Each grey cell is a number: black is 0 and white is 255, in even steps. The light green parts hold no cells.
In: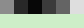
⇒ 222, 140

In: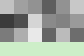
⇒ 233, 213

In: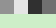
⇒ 229, 146

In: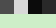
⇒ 216, 76

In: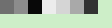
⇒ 236, 213

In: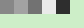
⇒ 234, 162

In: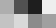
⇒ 238, 217
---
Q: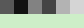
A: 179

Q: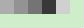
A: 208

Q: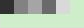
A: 217

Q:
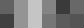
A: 58

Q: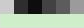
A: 92

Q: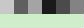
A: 75
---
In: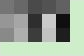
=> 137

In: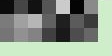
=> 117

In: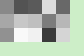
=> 145

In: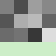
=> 107

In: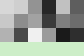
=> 178

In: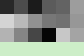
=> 179

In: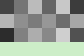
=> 44

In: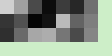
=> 47

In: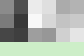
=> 70

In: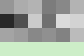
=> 164
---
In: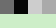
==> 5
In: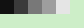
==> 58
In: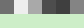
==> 238
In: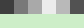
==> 121
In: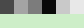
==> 164
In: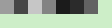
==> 70
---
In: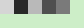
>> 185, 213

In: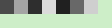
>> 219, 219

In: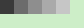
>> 142, 198

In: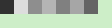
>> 180, 221

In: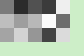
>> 184, 251

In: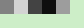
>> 67, 211
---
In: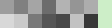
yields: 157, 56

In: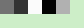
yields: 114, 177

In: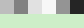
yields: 189, 37

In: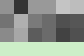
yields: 146, 80

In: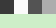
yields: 57, 173

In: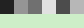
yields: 34, 183

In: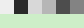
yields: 238, 131
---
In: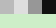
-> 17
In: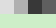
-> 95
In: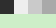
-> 169
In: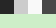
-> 72
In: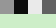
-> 97
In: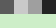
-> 35
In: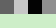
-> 142
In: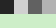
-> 178
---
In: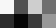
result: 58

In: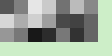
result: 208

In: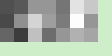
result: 212

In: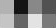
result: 227

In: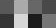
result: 28

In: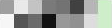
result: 107

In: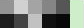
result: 194

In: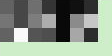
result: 125
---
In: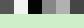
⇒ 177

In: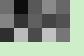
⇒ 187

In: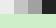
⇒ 196

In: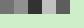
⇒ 144

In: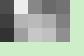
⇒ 199

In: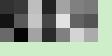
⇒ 212

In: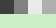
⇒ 174

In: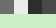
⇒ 109

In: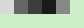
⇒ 135

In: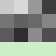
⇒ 202
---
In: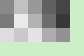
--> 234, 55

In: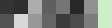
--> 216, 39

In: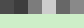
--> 205, 61

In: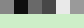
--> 233, 14

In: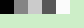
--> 251, 2

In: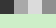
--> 219, 53

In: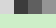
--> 215, 60

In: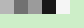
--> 245, 23

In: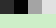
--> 225, 3
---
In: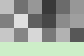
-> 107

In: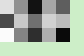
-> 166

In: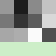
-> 138

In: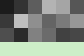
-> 165

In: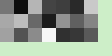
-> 41

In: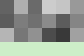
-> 197

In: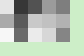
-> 155
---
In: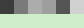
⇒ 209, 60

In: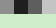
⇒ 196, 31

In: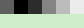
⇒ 236, 0

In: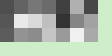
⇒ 240, 51

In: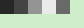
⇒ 234, 39

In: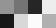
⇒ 251, 23

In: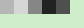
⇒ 214, 34

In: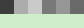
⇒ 202, 60
